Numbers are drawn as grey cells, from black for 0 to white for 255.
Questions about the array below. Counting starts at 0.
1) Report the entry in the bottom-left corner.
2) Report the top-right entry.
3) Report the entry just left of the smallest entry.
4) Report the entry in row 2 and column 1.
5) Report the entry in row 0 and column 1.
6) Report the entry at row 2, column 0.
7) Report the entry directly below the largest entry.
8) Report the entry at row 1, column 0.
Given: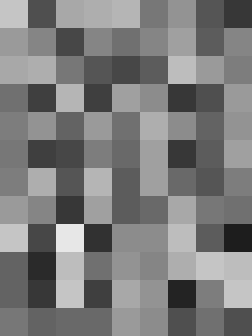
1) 119
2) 55
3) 92
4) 174
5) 79
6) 168
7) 189
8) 154

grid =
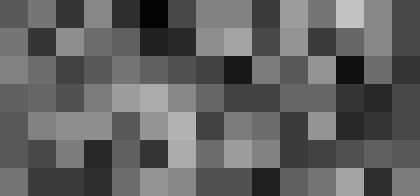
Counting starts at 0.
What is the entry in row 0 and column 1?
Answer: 117
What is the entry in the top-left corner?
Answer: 89
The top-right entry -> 73
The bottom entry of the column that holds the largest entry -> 163
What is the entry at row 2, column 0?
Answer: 130
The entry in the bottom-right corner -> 124
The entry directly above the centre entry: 66
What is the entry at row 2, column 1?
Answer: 109
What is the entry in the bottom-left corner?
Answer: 117
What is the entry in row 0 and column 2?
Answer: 53
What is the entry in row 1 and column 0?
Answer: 117
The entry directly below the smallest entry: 32
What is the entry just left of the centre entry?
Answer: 136
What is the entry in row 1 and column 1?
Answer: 53
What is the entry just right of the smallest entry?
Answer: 73
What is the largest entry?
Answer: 194
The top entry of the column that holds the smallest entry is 4

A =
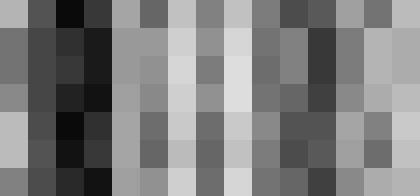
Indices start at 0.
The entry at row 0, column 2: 10
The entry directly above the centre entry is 123
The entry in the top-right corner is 187
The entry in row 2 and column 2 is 56
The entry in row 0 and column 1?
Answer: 83
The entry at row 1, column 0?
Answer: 115
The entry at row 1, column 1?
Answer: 70
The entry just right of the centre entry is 221
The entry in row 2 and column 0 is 115
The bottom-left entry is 129
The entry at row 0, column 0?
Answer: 180
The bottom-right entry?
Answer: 180
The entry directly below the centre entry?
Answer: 109
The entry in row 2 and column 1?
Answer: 70
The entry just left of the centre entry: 207
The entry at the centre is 145

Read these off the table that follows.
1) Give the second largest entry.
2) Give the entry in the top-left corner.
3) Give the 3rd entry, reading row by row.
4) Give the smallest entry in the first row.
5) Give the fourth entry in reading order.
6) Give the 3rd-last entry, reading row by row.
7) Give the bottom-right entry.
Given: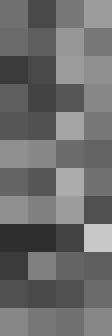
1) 171
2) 113
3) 120
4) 73
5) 156
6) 120
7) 135

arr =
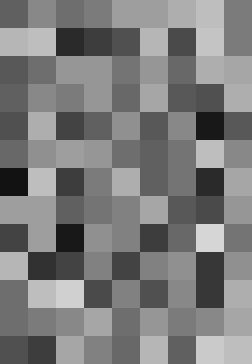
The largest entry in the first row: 190
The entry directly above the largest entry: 74
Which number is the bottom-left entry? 80
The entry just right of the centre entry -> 96
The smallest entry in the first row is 96
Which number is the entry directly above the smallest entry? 104
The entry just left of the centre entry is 123
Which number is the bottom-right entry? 190
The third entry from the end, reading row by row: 96
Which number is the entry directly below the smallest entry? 158
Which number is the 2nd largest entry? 208
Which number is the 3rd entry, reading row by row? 110
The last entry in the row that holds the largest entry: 116
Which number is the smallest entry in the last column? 88
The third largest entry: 202
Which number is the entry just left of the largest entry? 104
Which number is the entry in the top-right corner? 123
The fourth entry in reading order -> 123
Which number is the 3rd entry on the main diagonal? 150
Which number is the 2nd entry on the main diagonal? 190
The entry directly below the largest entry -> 55
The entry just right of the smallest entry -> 190
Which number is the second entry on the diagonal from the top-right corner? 196

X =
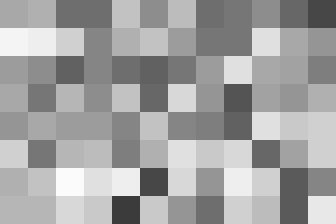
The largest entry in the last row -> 232
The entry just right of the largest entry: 224
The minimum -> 59
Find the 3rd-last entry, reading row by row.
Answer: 188
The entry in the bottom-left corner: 182
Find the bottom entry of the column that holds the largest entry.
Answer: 216
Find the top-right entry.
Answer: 71
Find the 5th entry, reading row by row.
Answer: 194
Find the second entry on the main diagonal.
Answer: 238
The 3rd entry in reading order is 110
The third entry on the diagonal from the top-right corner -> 168
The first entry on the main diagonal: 168
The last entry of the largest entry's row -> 133
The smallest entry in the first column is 149
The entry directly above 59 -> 238
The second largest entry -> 244
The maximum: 251
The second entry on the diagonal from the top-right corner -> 168

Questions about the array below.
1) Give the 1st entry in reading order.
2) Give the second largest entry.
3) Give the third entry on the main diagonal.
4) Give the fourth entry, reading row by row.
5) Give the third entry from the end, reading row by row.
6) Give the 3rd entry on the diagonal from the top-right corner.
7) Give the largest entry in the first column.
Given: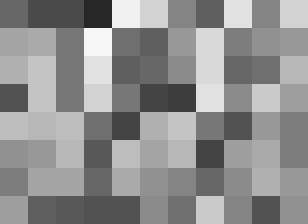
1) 103
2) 240
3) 119
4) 39
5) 132
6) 103
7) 189

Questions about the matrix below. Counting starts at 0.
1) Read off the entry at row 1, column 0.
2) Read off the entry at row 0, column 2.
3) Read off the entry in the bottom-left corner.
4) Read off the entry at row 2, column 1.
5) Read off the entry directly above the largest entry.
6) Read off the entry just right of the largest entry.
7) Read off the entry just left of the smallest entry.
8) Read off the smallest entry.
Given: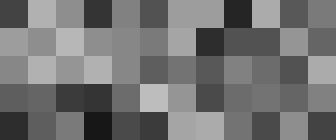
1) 157
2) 142
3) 45
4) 177
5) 94
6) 149
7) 122
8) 23
